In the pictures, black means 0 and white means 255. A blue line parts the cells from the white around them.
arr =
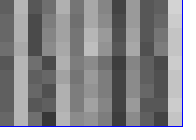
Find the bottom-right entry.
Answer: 196
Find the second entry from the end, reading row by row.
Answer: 67
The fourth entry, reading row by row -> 111
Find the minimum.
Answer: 55
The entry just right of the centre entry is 111
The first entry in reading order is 95
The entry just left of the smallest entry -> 111
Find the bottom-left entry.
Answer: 103
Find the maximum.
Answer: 211
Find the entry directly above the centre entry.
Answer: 190
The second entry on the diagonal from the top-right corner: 103
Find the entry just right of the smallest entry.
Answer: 182
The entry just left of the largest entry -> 95
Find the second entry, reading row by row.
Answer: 182
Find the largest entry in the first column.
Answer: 111
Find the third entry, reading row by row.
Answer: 87
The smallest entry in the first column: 87
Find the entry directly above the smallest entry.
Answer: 95
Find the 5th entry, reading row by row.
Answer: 176
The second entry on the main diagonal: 176
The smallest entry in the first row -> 67
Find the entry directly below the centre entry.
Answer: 154
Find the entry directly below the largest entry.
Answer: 204

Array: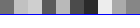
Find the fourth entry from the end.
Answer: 42
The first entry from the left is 112
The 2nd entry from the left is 193

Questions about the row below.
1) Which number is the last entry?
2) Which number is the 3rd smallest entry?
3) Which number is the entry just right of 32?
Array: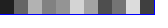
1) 63
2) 78
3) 101

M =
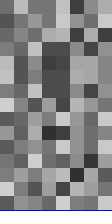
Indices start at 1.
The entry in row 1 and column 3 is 117
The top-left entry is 110
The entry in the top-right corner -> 172
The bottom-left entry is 90
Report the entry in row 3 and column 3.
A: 110
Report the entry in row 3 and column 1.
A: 104
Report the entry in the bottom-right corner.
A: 201
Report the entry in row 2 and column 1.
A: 84
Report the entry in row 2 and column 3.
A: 151
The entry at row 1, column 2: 187

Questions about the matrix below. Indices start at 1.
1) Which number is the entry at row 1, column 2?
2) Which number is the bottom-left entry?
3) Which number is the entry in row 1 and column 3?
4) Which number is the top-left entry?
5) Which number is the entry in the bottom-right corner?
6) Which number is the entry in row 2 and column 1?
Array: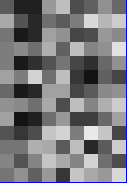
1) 32
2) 117
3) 32
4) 91
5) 217
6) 169

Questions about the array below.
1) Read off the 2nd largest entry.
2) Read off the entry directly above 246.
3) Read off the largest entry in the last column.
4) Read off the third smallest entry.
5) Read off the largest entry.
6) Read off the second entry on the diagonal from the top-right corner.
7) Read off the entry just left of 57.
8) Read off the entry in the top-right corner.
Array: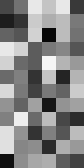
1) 238
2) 121
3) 203
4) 21
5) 246
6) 188
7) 232
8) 57

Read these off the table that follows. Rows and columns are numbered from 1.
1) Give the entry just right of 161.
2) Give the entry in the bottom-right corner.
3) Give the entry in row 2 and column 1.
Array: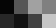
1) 128
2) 198
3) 39

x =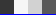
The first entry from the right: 89
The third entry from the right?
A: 246
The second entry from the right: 210
